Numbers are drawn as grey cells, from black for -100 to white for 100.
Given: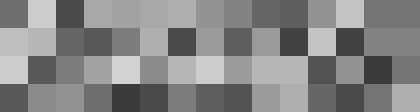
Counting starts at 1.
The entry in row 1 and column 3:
-42
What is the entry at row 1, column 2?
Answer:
60
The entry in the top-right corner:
-9
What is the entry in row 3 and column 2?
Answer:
-31
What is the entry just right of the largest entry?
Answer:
9
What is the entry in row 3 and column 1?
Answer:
60
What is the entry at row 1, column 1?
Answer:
-14
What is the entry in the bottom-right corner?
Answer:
37
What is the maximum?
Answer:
65
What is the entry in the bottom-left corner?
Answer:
-31
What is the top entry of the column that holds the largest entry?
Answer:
27
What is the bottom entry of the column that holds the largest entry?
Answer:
-54
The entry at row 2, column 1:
49
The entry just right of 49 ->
43

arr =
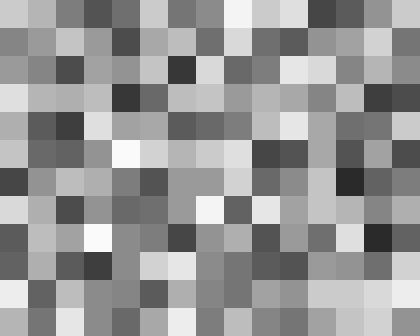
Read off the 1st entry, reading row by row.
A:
59
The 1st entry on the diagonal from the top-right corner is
59
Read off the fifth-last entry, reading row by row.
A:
-8
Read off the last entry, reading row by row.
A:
15
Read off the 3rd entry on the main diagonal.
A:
-40
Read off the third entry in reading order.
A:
-2
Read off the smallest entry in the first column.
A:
-45
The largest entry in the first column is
86
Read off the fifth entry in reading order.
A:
-13
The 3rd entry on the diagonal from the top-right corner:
4
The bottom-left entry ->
42
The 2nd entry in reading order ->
42
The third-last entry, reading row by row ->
54
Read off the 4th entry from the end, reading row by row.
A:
27
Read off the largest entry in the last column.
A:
86
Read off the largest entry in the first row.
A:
91
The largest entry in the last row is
86

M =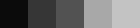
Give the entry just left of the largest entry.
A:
32
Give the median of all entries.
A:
-36
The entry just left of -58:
-91

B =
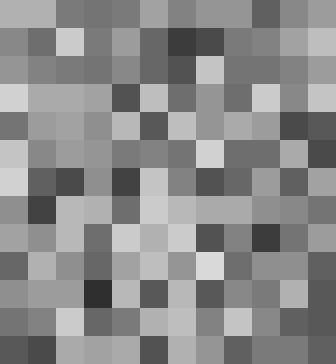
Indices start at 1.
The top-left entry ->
39
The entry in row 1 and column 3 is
-4
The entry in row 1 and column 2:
39
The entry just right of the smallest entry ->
44
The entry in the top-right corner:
22
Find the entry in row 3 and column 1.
17
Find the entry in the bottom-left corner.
-31
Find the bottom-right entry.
-25
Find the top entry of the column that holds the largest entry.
17
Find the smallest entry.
-63
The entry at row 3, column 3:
-4
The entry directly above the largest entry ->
-36
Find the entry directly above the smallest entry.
-19
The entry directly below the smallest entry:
-19
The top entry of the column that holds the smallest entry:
-9
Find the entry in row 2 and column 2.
-14
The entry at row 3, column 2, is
2
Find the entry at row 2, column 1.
7
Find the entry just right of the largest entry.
-14

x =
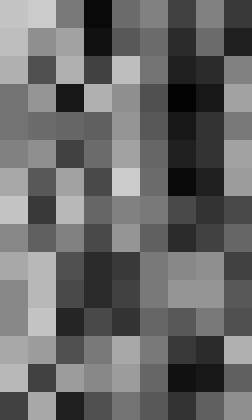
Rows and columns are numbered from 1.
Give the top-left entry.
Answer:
54
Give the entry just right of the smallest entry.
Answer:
-82
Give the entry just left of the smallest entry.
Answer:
-37
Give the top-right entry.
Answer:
-55
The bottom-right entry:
12
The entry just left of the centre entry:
-20
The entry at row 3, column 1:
38
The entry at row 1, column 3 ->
-5
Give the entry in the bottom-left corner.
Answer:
-49
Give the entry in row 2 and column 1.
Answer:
49
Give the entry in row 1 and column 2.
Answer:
59
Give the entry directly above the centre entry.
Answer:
59
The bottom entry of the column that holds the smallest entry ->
-60
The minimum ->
-98
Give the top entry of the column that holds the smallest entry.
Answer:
-49
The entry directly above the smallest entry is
-76
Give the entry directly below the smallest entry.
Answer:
-82
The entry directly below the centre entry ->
17

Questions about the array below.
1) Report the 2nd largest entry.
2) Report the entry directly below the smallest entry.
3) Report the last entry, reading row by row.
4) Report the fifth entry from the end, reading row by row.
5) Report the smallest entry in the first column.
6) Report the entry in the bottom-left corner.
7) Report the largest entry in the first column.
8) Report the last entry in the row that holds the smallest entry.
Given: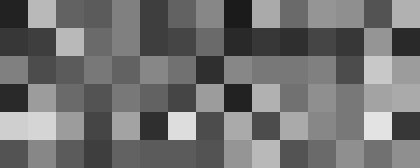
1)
73
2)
-68
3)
12
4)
-35
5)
-73
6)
-35
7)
62
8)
39
